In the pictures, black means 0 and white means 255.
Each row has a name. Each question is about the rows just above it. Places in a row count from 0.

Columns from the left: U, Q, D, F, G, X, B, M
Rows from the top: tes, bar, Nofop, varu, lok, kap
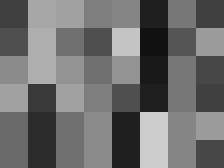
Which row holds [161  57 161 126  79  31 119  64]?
varu
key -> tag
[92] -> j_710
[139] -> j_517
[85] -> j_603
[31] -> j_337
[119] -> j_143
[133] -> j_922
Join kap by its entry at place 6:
j_922
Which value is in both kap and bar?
[112]

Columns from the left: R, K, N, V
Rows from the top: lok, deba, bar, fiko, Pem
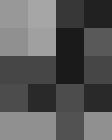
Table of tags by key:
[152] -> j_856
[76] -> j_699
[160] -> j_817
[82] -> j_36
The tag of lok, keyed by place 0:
j_856
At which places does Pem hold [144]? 0 1 3
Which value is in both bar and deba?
[26]
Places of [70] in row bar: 0 1 3
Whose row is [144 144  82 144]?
Pem
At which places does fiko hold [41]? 1 3

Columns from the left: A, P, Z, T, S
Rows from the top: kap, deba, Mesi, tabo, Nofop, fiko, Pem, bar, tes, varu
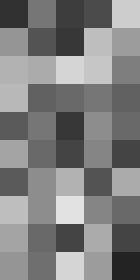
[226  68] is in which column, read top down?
Z
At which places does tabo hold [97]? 1 4
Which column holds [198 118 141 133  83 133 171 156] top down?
T

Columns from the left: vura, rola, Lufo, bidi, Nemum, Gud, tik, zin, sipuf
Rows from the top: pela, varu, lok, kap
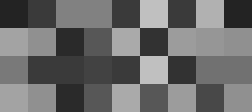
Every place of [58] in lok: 1 2 4
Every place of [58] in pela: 1 4 6
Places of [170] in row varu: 4

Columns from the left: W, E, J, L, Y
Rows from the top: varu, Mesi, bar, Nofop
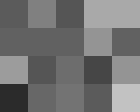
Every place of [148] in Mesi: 3
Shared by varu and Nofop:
[91]
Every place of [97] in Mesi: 0 1 2 4
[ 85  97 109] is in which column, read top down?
J
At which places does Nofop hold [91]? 3

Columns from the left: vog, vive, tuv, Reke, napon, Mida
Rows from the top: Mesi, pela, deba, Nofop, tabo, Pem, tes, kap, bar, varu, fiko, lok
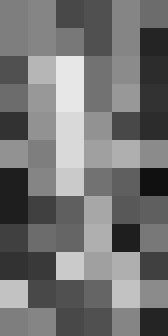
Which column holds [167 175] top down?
Reke
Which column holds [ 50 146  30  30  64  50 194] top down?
vog

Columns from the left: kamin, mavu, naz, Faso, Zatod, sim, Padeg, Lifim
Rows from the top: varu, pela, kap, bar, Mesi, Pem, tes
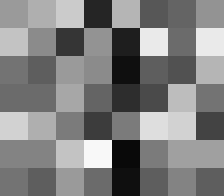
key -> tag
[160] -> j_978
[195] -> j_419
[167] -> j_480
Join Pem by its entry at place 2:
j_419
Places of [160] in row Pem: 6 7
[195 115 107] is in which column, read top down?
kamin
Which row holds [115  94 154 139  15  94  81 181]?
kap
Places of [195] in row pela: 0
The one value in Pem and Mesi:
[123]
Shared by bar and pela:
[107]

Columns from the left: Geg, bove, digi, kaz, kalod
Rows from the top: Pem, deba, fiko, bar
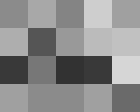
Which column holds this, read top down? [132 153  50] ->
digi
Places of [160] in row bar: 0 3
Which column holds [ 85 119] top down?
bove
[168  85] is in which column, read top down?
bove
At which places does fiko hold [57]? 0 3
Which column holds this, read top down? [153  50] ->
digi

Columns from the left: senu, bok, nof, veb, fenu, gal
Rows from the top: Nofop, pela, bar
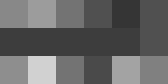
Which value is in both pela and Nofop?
[80]
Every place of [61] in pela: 0 1 2 3 4
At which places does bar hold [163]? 4
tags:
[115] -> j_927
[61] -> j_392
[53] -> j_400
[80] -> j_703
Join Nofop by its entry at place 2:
j_927
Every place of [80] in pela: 5

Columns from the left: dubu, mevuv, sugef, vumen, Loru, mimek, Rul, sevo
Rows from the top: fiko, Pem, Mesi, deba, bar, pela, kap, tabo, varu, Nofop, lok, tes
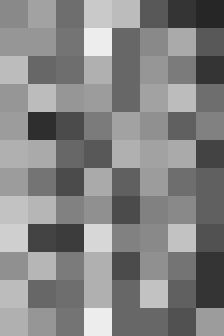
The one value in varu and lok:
[194]
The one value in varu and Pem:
[137]
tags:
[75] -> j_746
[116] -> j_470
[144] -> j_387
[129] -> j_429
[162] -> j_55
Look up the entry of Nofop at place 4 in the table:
j_746
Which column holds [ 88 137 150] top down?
mimek
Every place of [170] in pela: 1 6
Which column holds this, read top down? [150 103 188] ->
mevuv

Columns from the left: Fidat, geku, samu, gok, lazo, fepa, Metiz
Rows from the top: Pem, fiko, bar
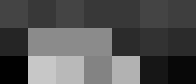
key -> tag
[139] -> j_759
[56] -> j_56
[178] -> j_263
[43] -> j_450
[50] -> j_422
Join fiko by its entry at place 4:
j_450
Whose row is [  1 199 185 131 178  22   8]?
bar
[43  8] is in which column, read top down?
Metiz
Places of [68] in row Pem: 0 2 5
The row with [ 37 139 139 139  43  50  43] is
fiko
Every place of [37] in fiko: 0
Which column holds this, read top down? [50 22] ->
fepa

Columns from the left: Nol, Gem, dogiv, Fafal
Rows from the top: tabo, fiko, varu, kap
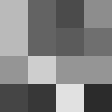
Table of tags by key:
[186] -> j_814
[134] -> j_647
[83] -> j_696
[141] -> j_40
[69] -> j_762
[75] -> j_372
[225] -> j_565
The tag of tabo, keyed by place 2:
j_372
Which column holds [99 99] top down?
Gem
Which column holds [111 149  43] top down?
Fafal
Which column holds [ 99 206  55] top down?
Gem
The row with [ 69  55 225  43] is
kap
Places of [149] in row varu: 0 2 3

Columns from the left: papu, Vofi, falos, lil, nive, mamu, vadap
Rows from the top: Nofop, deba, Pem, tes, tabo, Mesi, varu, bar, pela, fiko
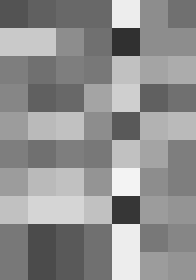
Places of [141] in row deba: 2 5 6
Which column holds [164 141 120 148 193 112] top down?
lil
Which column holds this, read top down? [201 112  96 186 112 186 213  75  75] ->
Vofi
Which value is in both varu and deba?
[141]
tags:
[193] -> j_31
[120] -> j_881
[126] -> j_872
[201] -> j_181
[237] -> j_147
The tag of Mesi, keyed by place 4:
j_31
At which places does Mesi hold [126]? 0 2 6

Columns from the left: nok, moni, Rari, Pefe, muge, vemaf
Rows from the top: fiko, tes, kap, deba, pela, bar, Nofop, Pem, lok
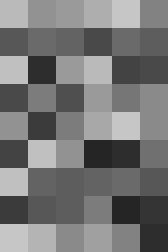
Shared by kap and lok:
[45]
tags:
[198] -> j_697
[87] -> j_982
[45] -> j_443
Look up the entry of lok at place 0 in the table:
j_697
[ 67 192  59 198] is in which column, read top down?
nok
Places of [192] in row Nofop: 0

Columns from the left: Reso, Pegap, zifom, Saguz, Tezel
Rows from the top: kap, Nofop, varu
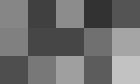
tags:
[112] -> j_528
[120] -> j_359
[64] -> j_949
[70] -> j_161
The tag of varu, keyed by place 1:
j_359
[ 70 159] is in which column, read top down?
zifom
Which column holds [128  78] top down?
Reso
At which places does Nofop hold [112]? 3

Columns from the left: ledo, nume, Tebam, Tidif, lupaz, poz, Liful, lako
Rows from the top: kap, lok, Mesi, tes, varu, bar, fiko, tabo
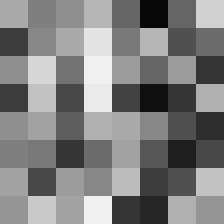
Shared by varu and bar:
[162]
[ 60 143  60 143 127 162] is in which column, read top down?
ledo
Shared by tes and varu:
[176]
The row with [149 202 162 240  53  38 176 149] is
tabo
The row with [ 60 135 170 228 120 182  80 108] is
lok

